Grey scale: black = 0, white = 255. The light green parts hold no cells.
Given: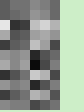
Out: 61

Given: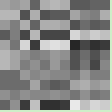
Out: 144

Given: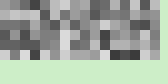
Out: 98

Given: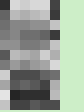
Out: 228

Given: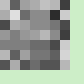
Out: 183

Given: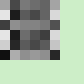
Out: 207

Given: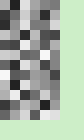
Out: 57

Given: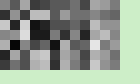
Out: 36

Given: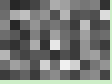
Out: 109
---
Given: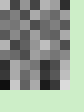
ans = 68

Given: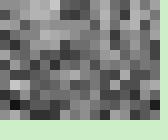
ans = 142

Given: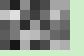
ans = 31

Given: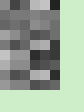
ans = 68

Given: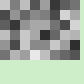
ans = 126

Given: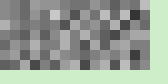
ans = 127

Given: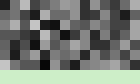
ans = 116

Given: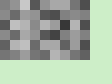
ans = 147
